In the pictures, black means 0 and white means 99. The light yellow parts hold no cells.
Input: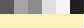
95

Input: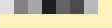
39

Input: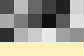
13

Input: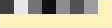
55

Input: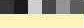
58

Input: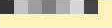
68

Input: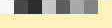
36

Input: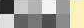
60

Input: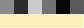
3

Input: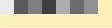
67
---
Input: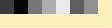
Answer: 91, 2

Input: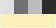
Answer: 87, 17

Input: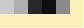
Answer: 79, 6

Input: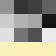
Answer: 91, 8

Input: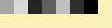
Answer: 84, 1

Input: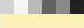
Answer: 95, 13

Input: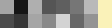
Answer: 82, 8

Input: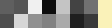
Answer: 93, 5
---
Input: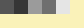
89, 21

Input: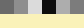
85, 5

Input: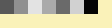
88, 2

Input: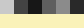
78, 9

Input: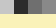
77, 17

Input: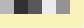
91, 19

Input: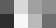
96, 18

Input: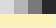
85, 16
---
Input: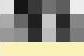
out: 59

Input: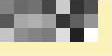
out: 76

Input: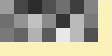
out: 47

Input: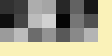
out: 60

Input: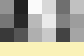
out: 22

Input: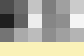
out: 45

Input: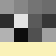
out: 69
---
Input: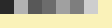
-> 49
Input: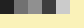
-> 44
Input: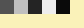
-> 32
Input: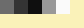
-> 42
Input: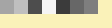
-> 49
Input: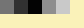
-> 45
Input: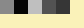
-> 32
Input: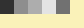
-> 55
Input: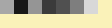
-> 49
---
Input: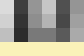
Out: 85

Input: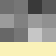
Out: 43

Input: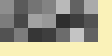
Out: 55

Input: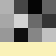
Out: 69

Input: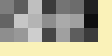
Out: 49

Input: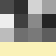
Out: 29
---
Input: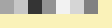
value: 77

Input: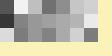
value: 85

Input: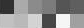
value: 75

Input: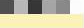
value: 64

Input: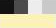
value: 29

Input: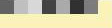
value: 66

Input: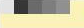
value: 49

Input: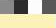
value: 34
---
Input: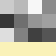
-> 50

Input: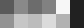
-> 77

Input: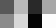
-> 84

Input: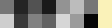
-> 22

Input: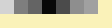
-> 49

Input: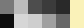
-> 83
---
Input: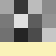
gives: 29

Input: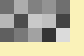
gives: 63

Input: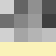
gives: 70

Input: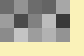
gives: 61

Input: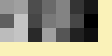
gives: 16

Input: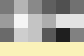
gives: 76

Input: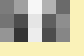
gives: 92

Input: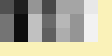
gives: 75

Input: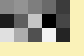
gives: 31

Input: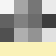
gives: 57
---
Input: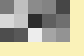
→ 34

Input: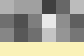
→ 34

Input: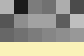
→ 44

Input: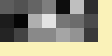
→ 26

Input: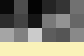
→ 50

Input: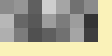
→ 48

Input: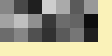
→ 52

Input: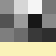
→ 42

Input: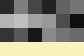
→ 34
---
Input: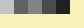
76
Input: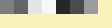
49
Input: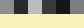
55
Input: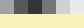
63
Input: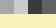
65
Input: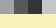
63
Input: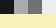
9
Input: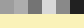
61
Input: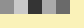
56
